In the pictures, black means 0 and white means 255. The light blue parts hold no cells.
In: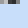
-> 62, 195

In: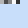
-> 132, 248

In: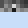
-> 214, 214

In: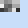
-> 96, 239

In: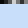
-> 205, 205

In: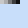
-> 118, 200

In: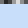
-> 154, 220

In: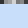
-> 209, 209
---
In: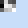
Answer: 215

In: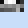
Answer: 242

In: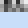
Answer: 50

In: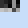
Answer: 19

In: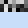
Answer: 203

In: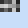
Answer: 77
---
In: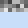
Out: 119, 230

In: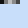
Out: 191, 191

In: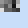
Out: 137, 220

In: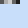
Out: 207, 207

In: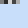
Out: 213, 213

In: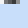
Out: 88, 243

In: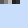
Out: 187, 187

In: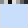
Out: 226, 226

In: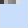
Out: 144, 224

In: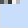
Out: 56, 243
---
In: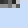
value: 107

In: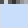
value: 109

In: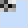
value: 52

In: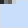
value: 124

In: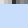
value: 114

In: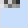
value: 201

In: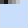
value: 125
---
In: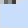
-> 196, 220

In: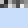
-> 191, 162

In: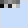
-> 83, 181

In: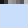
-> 20, 188

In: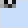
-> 184, 140

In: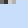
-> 110, 178
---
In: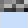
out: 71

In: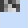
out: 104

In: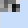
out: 114

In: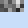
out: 226

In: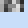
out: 125

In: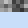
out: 63
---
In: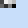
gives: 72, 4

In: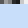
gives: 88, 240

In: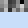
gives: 147, 89

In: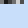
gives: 123, 79

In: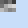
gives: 101, 146

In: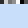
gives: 44, 85
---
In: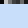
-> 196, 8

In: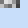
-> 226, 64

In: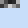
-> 208, 31

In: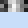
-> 247, 17

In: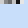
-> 230, 19

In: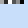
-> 253, 4

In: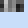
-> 195, 26

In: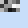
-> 249, 19
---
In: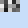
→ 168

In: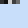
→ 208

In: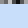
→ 74

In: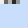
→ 179

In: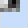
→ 60

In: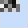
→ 144

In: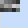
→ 146
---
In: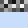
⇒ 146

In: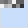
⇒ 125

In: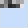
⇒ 186

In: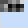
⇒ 107

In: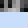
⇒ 10

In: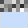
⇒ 190

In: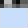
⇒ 24

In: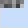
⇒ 114

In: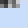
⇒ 62
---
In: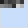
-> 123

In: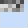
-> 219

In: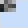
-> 125

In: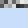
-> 190

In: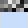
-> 164

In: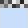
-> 117

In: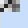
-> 35
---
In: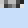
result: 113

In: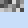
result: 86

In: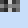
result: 30

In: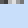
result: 62

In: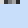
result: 54

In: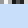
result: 246

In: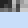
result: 35

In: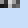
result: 50
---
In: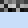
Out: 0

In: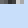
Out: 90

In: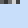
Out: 96

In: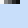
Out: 244

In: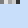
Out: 126

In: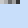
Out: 200

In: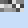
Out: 160

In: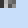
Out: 101

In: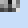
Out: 64
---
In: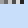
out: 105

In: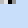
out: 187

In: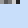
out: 117

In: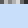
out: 105

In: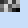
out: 46

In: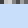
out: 104

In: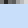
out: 108

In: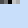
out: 116

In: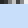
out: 66
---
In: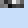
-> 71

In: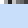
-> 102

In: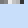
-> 181

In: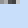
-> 65

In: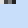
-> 121

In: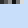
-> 114
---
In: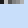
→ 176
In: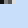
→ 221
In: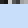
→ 176
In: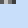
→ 62
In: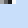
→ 248
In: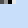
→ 233
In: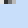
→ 186
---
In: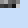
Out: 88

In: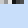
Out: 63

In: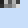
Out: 175

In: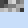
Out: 113

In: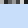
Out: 211

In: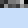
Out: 197

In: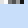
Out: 152

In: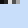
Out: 81

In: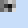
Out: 204

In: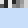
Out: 155
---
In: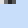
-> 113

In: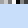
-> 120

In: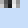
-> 85

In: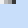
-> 184

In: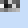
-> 61

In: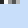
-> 152
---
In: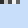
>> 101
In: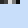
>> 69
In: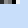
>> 116
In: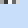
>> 165
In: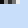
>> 116
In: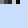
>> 65
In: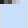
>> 105
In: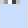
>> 189
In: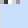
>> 184
